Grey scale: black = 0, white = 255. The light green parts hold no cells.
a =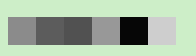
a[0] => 139
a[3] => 152
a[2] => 81

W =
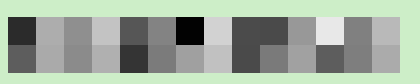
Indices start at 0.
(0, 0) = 43
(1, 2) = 139
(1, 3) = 176
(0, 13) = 185
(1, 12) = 126
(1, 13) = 171
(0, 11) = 232
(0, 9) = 74

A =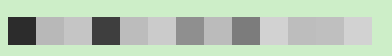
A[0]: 44
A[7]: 187
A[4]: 188
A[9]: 210

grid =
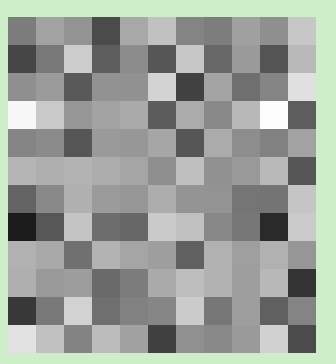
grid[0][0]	124
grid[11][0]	226
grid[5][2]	179
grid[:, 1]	[162, 120, 155, 201, 139, 175, 137, 87, 169, 153, 121, 193]
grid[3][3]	163
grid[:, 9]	[143, 84, 133, 253, 129, 185, 116, 42, 177, 184, 96, 209]
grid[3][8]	184
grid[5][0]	181
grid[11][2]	131
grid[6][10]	197
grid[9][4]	124
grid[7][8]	119
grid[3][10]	93
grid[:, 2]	[147, 204, 89, 150, 86, 179, 176, 196, 112, 157, 210, 131]
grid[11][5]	64
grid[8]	[177, 169, 112, 179, 165, 158, 96, 177, 159, 177, 150]
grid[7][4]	103
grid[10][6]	203
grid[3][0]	247
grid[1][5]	86
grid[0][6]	132
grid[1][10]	185
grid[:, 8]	[160, 154, 111, 184, 141, 153, 117, 119, 159, 158, 158, 154]
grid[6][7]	147
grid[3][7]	137
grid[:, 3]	[75, 93, 146, 163, 154, 173, 155, 109, 179, 106, 111, 188]

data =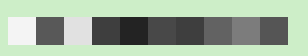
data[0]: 244
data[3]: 62

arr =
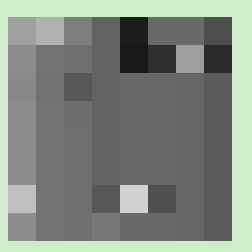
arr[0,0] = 160
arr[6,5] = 79
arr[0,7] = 78
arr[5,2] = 111
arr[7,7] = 91
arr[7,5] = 105
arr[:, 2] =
[126, 111, 88, 110, 111, 111, 111, 111]
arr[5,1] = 115
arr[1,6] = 158
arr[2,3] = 99
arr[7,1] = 115
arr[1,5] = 48
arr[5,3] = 99
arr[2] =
[136, 113, 88, 99, 104, 105, 101, 91]
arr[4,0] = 141
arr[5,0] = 141
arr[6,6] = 101
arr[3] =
[141, 115, 110, 99, 104, 105, 101, 91]
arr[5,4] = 104

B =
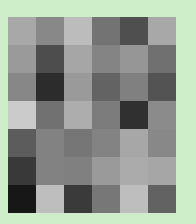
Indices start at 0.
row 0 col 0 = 168
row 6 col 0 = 23
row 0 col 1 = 136
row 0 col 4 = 79
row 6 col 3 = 119
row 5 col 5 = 166
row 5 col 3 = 154
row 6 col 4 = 190
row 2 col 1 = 44
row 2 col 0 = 135
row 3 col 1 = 113
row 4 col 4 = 167
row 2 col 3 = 99
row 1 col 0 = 154
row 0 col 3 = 115

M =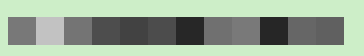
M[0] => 120
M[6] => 39
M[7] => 112

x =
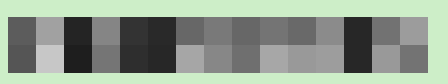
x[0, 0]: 92
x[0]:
[92, 161, 36, 133, 51, 41, 103, 121, 103, 116, 105, 139, 39, 114, 156]
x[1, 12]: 39
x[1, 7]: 135
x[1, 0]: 85
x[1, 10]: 153
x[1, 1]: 199

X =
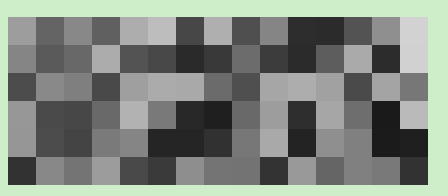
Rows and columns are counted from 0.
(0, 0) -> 157
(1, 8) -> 108
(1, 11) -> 93
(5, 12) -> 128
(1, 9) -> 60
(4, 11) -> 143
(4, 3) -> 122
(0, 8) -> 79
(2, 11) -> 161
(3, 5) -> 121
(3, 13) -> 26
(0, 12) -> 83
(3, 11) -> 166
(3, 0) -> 151
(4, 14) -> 31
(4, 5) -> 37
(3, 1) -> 74
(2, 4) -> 159
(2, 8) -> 79
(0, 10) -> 45
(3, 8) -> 105
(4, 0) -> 150

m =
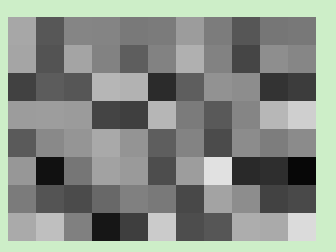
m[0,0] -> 167
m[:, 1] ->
[87, 83, 92, 157, 137, 17, 84, 191]
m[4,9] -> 125
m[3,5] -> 182
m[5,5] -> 77
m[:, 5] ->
[123, 130, 43, 182, 94, 77, 121, 203]
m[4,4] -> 148
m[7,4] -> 62
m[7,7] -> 86
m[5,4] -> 154
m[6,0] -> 123
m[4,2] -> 149
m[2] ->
[65, 92, 86, 182, 178, 43, 94, 146, 141, 51, 60]
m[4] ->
[90, 137, 149, 169, 148, 94, 131, 75, 140, 125, 139]
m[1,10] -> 134
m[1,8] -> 69
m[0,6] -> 156
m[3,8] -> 133
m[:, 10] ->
[120, 134, 60, 207, 139, 7, 73, 219]
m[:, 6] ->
[156, 176, 94, 123, 131, 157, 72, 77]
